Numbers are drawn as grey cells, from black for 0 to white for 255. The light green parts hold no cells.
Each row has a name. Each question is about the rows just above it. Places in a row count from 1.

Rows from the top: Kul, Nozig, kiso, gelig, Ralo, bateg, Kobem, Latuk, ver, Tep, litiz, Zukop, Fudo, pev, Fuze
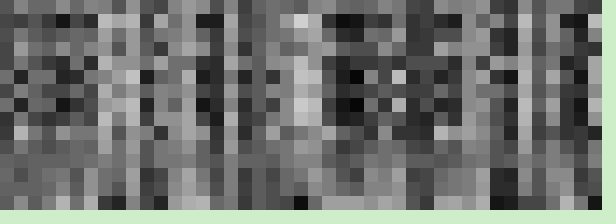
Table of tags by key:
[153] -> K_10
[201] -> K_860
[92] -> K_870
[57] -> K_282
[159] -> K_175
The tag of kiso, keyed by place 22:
K_10
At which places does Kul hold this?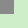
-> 5 15 24 32 38

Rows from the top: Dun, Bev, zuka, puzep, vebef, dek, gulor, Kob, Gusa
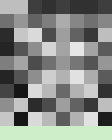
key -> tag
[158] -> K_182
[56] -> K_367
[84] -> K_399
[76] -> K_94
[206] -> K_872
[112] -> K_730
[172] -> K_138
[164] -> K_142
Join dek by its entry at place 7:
K_138
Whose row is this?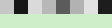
Gusa
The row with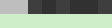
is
Dun
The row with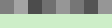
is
vebef
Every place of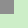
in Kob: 1
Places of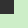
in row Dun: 4 6 7

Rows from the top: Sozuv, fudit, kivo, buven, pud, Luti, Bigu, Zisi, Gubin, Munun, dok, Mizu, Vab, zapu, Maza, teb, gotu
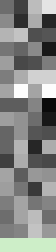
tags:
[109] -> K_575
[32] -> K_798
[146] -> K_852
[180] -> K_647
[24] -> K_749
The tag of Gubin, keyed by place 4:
K_749
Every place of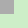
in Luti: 2
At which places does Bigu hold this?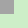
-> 1 3
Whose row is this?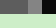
Zisi

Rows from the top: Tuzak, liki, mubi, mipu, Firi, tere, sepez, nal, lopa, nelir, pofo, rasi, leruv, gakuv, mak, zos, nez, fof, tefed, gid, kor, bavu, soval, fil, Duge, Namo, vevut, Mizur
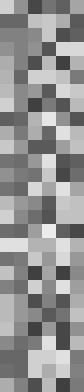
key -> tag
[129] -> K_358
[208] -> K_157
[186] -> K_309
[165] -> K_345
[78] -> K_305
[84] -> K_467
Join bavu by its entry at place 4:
K_358
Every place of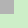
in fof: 3 4 6
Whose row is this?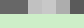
liki
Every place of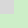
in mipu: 5 6
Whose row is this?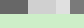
Namo

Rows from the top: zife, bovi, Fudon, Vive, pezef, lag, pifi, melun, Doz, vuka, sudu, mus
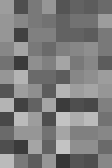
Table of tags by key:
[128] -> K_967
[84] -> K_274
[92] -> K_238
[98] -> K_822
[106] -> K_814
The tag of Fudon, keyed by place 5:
K_822
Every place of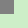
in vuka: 6 7
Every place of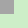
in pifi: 7
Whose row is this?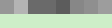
lag

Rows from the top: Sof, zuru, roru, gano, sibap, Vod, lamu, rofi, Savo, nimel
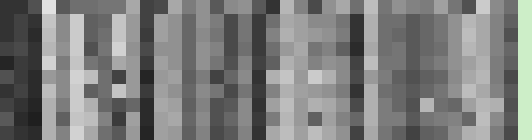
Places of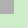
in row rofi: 4 7 23 27 36
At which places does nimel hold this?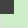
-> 1 26 30
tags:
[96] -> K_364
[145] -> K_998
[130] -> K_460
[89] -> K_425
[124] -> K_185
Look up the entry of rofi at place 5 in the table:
K_185
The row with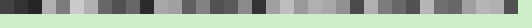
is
rofi

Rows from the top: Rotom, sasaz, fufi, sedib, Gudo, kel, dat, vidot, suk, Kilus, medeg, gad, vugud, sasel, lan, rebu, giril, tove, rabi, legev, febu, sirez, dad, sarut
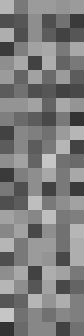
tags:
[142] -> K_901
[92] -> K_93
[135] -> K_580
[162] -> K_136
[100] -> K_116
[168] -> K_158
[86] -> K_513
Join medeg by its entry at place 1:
K_93
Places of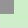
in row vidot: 1 2 6
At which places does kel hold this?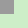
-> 1 5

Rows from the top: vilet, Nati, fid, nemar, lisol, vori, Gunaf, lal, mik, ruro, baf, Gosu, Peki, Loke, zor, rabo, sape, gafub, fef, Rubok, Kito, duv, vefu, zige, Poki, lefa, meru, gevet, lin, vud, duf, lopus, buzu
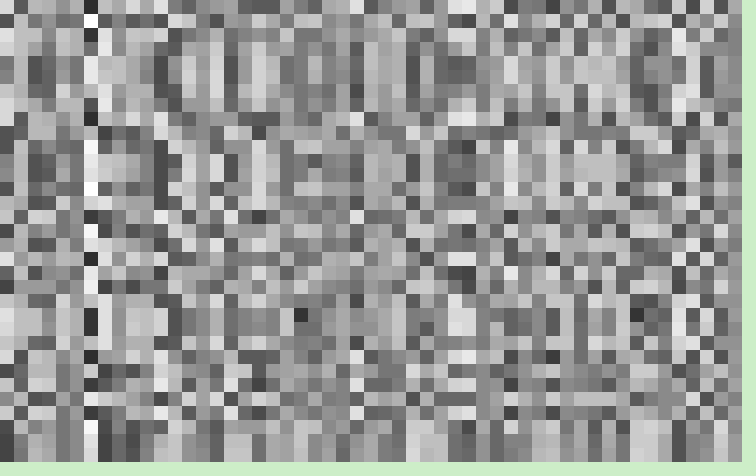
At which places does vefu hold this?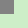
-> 18 20 31 35 44
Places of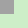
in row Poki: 25 37
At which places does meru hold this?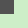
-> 10 49
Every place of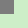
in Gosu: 22 33 48 49

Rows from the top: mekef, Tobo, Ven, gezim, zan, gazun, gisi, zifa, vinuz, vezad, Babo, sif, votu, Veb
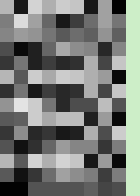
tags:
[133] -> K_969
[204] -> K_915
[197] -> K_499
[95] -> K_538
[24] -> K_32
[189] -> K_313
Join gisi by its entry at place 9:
K_499
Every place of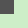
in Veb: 3 4 5 6
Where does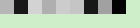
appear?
mekef
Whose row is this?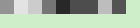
zifa
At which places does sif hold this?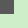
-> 2
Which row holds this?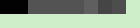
Veb
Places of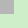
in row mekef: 1

